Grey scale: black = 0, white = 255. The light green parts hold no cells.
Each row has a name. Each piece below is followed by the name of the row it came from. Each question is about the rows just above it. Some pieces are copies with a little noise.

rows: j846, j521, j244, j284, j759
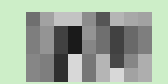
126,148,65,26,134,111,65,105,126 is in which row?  j244
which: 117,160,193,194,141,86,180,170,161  j846
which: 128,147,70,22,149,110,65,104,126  j521
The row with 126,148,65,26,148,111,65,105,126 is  j521
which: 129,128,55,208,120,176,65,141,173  j284

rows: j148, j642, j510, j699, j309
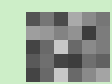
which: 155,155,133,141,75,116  j642
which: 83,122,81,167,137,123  j148
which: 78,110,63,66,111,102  j699

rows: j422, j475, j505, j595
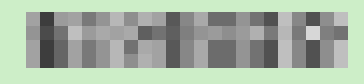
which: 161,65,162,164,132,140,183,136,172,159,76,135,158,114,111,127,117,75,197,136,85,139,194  j422
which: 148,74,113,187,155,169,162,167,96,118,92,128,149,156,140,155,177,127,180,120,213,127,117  j475
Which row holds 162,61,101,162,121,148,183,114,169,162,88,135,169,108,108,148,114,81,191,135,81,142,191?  j505

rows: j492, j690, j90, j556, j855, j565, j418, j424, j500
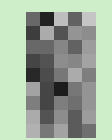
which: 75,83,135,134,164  j556
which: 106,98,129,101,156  j90
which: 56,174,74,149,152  j690
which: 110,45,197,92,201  j492

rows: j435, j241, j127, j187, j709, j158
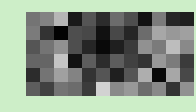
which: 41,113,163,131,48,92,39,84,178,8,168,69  j709
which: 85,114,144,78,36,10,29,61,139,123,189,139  j127

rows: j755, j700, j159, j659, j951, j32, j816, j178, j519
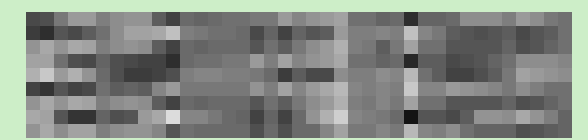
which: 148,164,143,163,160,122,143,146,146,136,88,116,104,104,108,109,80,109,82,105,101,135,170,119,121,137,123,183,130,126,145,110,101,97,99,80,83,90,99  j519
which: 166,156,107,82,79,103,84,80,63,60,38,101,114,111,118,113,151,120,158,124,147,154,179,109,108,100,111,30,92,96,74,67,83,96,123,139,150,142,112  j659

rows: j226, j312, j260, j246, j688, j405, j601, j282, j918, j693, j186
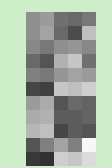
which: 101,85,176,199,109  j246
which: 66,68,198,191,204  j405
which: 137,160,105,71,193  j312

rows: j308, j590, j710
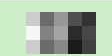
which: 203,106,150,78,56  j308

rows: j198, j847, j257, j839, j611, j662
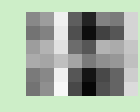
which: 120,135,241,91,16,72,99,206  j611
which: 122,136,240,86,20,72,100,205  j611
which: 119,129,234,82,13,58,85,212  j847
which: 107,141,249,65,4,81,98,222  j662
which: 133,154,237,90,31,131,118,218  j198

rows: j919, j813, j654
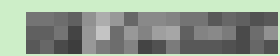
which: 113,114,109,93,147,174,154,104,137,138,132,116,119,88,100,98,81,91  j919
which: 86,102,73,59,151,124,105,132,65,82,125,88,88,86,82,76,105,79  j654
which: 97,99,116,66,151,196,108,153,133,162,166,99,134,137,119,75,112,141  j813

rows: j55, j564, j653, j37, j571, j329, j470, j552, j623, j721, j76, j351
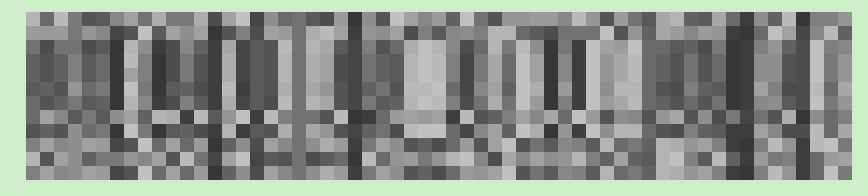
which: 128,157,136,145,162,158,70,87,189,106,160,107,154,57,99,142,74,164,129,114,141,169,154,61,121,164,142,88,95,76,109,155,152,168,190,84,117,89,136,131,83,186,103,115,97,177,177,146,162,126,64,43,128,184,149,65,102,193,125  j351
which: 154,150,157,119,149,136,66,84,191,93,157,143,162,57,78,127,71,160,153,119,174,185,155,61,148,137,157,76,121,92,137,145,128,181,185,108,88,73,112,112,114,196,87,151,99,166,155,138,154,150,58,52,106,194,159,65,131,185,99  j564
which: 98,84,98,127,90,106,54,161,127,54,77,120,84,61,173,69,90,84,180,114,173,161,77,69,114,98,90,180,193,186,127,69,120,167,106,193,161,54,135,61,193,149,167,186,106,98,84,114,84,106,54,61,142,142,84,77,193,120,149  j571
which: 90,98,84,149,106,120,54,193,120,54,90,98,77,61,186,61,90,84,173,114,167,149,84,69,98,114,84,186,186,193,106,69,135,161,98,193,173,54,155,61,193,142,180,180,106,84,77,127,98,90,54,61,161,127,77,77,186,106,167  j329
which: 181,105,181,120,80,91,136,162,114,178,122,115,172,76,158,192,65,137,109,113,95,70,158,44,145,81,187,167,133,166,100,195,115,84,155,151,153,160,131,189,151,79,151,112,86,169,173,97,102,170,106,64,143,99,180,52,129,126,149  j55

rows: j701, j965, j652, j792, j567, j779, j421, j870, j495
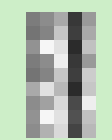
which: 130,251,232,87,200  j870
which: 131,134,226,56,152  j792
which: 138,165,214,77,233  j421
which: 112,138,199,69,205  j567

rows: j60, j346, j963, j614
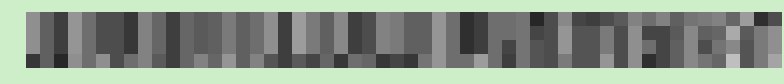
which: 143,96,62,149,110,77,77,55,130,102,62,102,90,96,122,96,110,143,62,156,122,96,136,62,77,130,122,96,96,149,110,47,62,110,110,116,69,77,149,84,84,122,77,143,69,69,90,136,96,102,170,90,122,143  j346
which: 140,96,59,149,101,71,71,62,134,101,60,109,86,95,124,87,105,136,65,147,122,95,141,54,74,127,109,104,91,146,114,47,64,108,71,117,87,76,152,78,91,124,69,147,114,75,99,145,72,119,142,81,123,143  j963
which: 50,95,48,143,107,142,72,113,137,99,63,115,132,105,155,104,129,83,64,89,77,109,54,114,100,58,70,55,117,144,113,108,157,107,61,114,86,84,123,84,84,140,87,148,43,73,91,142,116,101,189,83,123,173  j614
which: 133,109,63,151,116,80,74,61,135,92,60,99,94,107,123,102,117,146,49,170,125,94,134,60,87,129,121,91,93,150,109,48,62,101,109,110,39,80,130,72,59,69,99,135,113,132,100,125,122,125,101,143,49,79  j60
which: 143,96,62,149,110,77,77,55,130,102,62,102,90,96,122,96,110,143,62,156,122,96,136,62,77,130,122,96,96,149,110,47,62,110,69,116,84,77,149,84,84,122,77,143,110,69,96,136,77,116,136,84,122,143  j963

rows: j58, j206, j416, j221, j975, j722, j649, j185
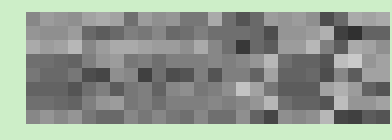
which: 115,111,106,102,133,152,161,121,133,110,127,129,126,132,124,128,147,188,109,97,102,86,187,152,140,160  j649
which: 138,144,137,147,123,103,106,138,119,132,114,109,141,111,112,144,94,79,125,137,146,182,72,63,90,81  j185

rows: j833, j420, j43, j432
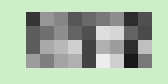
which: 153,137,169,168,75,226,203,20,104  j432
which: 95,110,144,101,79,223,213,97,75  j420
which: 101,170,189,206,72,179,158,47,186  j43

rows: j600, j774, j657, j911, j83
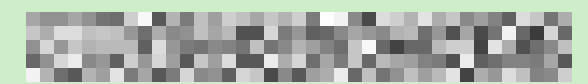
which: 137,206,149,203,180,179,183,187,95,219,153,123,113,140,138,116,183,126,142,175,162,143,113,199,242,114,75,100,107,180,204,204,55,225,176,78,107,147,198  j657
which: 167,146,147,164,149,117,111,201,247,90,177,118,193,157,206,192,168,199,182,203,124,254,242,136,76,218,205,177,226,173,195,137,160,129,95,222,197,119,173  j600
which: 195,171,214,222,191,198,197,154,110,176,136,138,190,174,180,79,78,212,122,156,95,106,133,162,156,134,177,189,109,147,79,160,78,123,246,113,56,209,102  j774
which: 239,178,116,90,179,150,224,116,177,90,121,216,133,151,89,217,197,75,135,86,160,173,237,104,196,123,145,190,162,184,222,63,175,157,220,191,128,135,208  j83

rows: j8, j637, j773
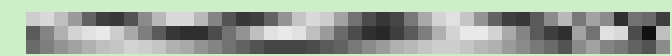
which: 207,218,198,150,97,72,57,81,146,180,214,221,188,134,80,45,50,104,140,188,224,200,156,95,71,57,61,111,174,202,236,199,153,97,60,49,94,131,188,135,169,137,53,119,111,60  j8
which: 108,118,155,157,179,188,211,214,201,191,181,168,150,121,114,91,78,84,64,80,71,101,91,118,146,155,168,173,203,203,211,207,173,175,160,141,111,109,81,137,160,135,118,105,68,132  j773
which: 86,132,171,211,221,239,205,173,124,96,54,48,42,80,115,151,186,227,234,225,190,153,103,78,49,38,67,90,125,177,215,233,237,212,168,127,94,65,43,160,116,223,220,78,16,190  j637

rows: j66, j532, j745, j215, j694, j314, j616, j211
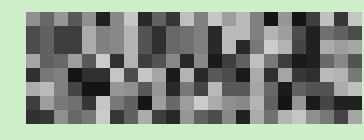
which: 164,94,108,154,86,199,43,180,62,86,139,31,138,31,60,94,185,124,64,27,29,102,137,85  j215
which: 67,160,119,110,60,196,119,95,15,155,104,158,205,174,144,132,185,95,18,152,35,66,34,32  j616

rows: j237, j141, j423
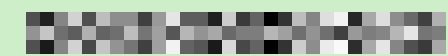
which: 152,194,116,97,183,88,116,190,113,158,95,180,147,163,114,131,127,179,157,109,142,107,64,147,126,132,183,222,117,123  j141
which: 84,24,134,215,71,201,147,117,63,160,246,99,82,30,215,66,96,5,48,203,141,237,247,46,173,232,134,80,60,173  j423
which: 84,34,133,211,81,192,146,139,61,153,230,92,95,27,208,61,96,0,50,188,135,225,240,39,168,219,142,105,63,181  j237

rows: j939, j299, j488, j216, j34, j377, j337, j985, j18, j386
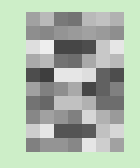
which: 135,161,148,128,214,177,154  j985
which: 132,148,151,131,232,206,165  j386
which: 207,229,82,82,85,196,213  j18
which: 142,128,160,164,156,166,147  j299

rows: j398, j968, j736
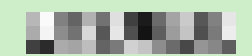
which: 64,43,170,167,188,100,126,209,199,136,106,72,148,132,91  j736
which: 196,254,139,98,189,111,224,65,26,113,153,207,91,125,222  j398
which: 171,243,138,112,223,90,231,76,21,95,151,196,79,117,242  j968
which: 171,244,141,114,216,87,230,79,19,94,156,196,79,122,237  j968

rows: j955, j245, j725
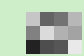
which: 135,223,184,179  j245
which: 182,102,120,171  j955

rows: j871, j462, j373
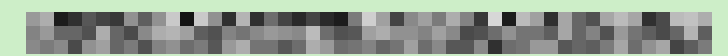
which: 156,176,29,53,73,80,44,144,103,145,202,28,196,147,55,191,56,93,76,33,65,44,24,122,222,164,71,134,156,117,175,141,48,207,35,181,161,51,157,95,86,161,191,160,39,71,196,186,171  j871
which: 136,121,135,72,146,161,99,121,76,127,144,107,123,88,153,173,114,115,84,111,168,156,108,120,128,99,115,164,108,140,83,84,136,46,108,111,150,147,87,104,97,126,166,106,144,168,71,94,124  j373

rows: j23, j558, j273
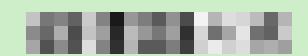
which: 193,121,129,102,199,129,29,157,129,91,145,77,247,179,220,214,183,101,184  j23
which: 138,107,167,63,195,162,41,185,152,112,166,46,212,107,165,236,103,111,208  j558
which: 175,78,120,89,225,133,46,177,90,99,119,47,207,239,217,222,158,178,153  j273

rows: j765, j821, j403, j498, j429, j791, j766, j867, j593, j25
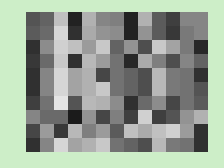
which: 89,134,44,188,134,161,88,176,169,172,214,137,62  j593
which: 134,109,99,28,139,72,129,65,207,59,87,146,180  j867
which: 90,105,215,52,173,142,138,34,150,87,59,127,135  j821

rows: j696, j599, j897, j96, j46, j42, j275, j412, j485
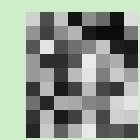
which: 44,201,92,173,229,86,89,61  j485
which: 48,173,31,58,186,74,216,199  j412
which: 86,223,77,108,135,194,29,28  j897

